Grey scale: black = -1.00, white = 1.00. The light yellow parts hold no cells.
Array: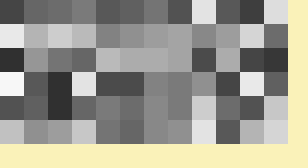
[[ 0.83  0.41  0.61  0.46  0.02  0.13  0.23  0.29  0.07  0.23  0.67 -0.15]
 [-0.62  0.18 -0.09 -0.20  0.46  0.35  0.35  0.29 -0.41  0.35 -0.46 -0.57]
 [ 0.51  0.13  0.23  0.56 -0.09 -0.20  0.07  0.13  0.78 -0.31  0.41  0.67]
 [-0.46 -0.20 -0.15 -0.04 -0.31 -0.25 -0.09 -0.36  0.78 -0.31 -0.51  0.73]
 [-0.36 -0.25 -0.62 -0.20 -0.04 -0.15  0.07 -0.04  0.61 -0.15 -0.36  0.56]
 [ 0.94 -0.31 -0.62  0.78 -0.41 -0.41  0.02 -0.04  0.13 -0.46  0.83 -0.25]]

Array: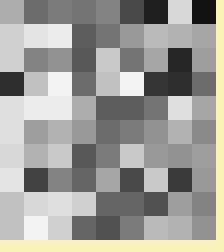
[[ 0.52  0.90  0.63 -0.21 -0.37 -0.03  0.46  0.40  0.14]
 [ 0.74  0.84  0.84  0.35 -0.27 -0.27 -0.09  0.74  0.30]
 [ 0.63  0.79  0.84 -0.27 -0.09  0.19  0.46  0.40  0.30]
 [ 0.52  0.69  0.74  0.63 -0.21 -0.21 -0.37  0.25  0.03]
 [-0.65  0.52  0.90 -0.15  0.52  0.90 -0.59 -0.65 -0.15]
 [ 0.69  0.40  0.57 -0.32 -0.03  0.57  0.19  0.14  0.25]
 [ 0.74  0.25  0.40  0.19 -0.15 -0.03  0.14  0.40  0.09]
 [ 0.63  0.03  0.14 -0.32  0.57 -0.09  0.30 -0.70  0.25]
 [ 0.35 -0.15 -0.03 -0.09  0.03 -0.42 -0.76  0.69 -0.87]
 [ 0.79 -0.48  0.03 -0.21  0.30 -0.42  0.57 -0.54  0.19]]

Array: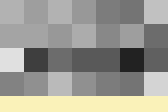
[[ 0.29  0.29  0.19  0.35  0.07  0.24 -0.15]
 [ 0.40  0.24  0.40  0.19 -0.03 -0.09  0.51]
 [ 0.02  0.13  0.46  0.13 -0.03 -0.09  0.66]
 [ 0.76 -0.51 -0.15 -0.30 -0.30 -0.73 -0.25]]

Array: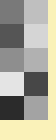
[[-0.33  0.67]
 [-0.05  0.50]
 [ 0.11  0.39]
 [-0.66  0.28]
 [ 0.79 -0.44]]

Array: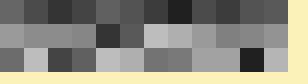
[[-0.15  0.48 -0.47 -0.25  0.48  0.37 -0.10 -0.05  0.27  0.27 -0.75  0.42]
 [ 0.21  0.10  0.10  0.05 -0.59 -0.30  0.48  0.37  0.21  0.00  0.05  0.15]
 [-0.20 -0.41 -0.59 -0.47 -0.25 -0.35 -0.53 -0.75 -0.41 -0.53 -0.35 -0.30]]

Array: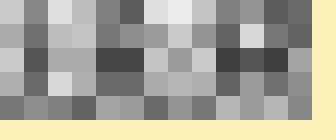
[[-0.06  0.11  0.00 -0.23  0.28  0.22 -0.17  0.16 -0.06  0.43  0.22  0.43
   0.05]
 [ 0.59  0.05  0.74  0.48  0.00 -0.28  0.74  0.85  0.53  0.00  0.16 -0.28
  -0.17]
 [ 0.33 -0.11  0.48  0.53 -0.06  0.11  0.22  0.59  0.16 -0.23  0.69 -0.06
  -0.23]
 [ 0.38 -0.17  0.69  0.38 -0.17 -0.17  0.33  0.43  0.38 -0.23  0.22 -0.11
   0.11]
 [ 0.59 -0.33  0.33  0.33 -0.45 -0.45  0.53  0.22  0.59 -0.51 -0.33 -0.51
   0.28]]

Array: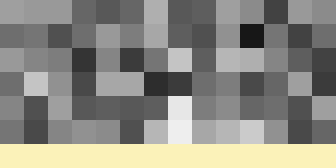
[[-0.14  0.54  0.14 -0.43  0.31  0.31 -0.65 -0.54 -0.14 -0.02 -0.43 -0.20
   0.25 -0.54]
 [ 0.25  0.20  0.20 -0.20 -0.31 -0.20  0.37 -0.31 -0.26  0.25  0.09 -0.48
   0.20  0.09]
 [ 0.20  0.04 -0.02 -0.59  0.04 -0.54 -0.08  0.54 -0.26  0.43  0.37  0.04
  -0.26 -0.48]
 [-0.14 -0.08 -0.37 -0.14  0.20 -0.02  0.31 -0.26 -0.37  0.14 -0.82 -0.08
  -0.48 -0.14]
 [ 0.04 -0.37  0.25 -0.31 -0.26 -0.31 -0.26  0.81 -0.02  0.09 -0.20 -0.14
  -0.37  0.25]
 [-0.08 -0.43  0.04  0.14  0.09 -0.37  0.43  0.87  0.31  0.43  0.59  0.14
  -0.43 -0.20]]
